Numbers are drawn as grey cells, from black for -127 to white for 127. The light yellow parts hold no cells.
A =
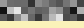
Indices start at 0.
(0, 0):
25
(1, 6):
-25
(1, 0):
-109
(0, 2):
-21
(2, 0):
-40
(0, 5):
11
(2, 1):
-73
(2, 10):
-37
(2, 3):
64
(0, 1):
-18

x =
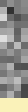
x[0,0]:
-15
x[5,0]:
94
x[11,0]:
45
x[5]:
[94, 57, -21, 44]
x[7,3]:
17
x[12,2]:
31
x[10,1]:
18
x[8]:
[-19, -22, -9, 36]
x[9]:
[11, 48, -43, -47]
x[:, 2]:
[-4, -3, -47, -15, -30, -21, 57, -4, -9, -43, 2, 61, 31, -15]
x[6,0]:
43
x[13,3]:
-54
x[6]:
[43, -12, 57, -19]
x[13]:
[2, 46, -15, -54]

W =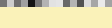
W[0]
-11
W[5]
-9
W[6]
51
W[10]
52

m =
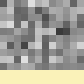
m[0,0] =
-36
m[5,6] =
-25
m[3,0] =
68
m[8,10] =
25
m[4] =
[-2, 1, 36, 12, -13, 66, 54, 67, -69, -58, 8, 15]
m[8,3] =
95
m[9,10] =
10
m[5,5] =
61
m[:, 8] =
[25, 39, 36, 13, -69, 20, 25, -12, 46, 1]
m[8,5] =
42
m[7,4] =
-6
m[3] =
[68, 90, -19, 68, -21, 46, -27, 19, 13, -28, 25, -25]
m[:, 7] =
[10, 44, 3, 19, 67, 3, 79, 12, 73, 17]
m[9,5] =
0
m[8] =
[64, 69, -26, 95, 9, 42, -18, 73, 46, 11, 25, -20]
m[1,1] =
66
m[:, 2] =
[-5, -27, -20, -19, 36, 6, 13, 11, -26, 17]
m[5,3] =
-14
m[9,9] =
7
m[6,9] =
7
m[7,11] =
17
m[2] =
[30, 37, -20, -27, 11, 12, -47, 3, 36, 14, 47, -13]
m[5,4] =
-16

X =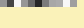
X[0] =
22
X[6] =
-4
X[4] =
-24

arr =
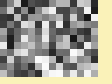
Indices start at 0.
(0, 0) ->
-62
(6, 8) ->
55
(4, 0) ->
37
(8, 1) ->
80
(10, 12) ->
116
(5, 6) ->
106
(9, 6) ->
123
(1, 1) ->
74
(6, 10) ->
-32
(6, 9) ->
66
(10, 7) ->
119
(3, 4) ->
75
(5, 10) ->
-105
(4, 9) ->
-48
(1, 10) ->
-9
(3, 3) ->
94
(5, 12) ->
-59
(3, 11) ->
44
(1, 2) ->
-70
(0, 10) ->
-70
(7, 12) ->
-25
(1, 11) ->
-40
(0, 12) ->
65
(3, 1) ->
-7
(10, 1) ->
-5
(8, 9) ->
16
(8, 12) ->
25
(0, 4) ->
-47
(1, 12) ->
115
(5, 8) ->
16
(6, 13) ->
32
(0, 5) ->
-62
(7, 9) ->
-20
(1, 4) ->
-92

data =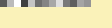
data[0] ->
-38
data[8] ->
95
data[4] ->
68
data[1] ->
59

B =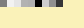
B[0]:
-1
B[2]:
102
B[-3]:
77
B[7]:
16

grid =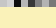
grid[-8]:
70
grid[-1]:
-7
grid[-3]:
1
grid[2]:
-113
